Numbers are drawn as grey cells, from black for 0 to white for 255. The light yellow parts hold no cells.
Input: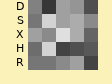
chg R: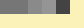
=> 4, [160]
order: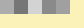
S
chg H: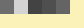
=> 5, [88]
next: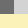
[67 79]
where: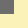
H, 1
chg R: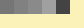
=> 2, [118]

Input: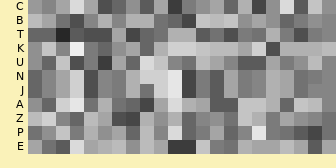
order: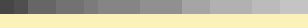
B
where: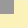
C, 1
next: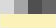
[144  91]
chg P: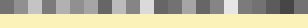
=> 13, [123]
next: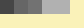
[ 91 114]
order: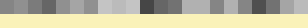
B

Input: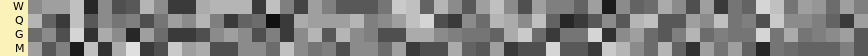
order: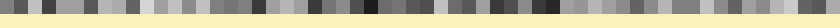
W
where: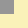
W, 57
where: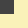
W, 20

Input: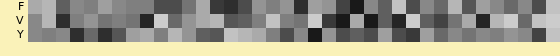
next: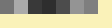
[148  46]
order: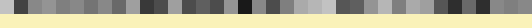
Y
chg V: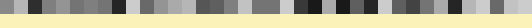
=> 19, [127]

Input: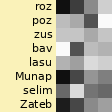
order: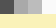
poz
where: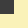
roz, 2
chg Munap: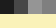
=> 1, [16]
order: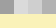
lasu
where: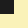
Zateb, 1
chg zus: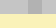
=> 3, [169]

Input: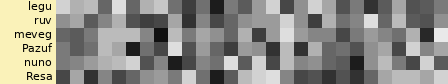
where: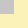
legu, 8
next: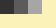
[82 91]
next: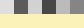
[144 102]
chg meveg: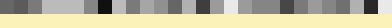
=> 17, [222]
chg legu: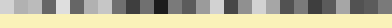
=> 23, [50]
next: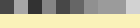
[144  62]

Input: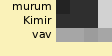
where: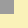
vav, 3
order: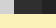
murum

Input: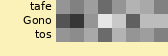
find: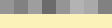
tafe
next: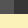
[149 230]
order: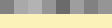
tafe
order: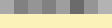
tafe
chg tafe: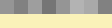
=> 4, [107]

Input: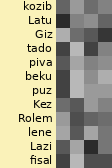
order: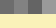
kozib
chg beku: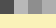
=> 1, [66]
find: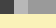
puz

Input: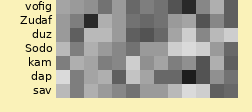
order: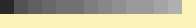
vofig
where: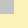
dap, 6
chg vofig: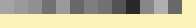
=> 13, [95]

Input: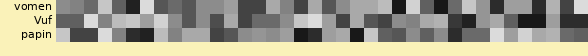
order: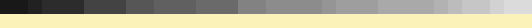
papin
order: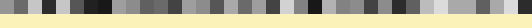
papin
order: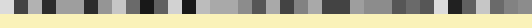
vomen
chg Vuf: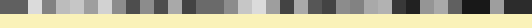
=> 10, [86]
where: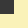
Vuf, 29

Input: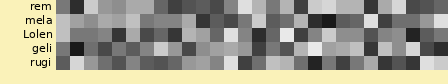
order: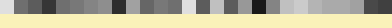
mela
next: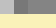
[170  54]
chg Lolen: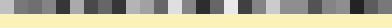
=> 3, [120]

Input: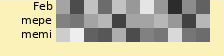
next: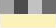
[194 152]
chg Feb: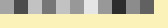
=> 4, [108]
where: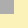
memi, 5
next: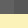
[173  76]
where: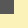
memi, 4
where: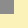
Feb, 10

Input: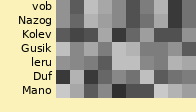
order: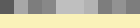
Gusik
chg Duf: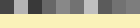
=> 1, [57]
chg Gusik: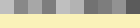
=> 7, [125]
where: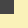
Kolev, 2

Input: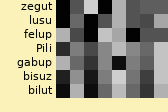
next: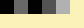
[83 73]
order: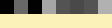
lusu
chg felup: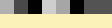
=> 4, [195]
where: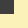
bisuz, 7
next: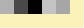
[ 2 83]
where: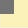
bisuz, 6
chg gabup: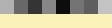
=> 6, [125]

